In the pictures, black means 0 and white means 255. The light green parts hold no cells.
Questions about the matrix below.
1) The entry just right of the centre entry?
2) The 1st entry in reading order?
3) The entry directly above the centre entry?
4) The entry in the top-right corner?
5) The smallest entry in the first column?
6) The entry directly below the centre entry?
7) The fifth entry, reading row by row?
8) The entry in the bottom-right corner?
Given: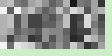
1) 134
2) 178
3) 84
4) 52
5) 162
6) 134
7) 162
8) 162

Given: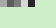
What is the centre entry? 124
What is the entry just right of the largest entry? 39
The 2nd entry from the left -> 94

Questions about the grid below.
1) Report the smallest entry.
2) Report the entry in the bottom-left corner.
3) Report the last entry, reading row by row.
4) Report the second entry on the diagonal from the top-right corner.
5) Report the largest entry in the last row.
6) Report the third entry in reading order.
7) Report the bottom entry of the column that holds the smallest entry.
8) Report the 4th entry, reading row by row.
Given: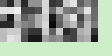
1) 8
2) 188
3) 24
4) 227
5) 227
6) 161
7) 134
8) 40
